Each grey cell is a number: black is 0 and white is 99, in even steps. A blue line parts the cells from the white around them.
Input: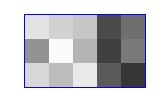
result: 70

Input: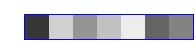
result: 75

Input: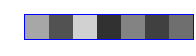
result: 19

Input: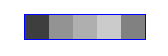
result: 68

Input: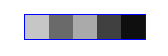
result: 66

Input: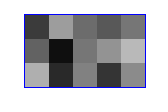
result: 46
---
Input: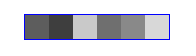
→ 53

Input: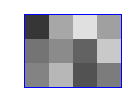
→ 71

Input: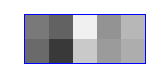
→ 71

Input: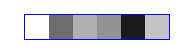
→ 68

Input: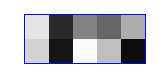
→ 82

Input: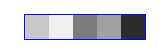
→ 62

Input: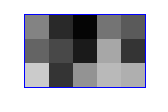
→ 68
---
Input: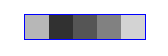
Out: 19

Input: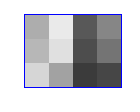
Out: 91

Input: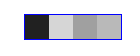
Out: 83

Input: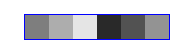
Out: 67

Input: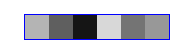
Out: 37

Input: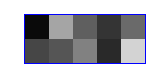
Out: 64

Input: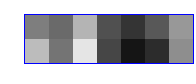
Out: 41
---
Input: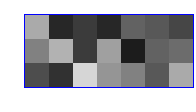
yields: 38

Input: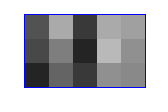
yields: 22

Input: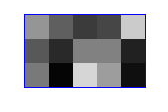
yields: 23

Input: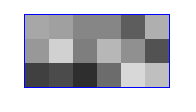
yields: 52

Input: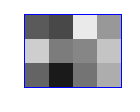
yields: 28

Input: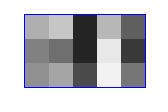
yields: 14

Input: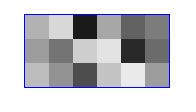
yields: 65

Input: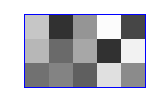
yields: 58

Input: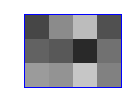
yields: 54
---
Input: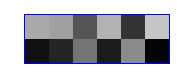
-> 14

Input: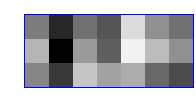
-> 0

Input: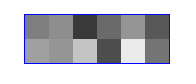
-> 58

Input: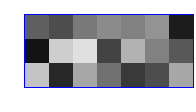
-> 80

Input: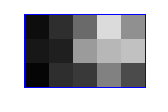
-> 12

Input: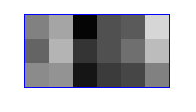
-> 70

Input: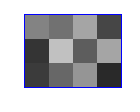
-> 75

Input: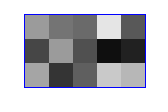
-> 60

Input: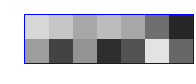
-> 26
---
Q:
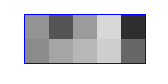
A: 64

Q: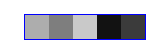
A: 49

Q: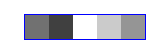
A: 25

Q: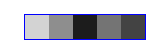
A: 55

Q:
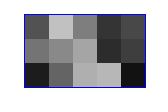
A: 39

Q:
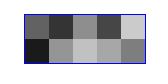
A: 58
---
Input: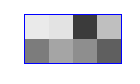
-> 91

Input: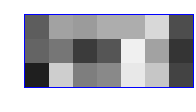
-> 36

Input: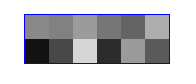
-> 53

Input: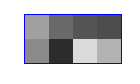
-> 62

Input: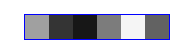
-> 62

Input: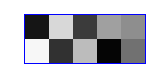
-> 8

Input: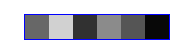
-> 40

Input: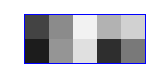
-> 26

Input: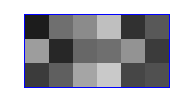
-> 11
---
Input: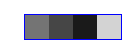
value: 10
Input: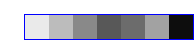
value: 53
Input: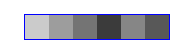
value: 45
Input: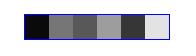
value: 34
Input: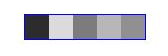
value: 48
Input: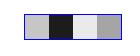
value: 91
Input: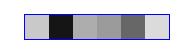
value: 67
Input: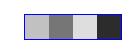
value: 86
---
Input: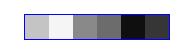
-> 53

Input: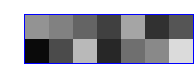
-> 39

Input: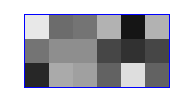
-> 45

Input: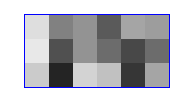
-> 57

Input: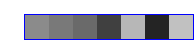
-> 41

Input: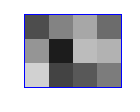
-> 65
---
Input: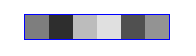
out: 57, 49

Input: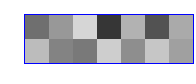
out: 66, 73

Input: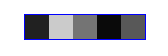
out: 34, 13

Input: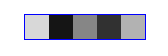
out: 69, 84

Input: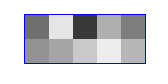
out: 49, 57

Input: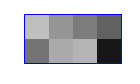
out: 38, 45

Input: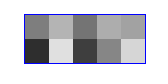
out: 63, 18

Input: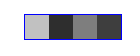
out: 24, 75

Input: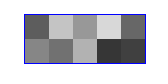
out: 40, 52
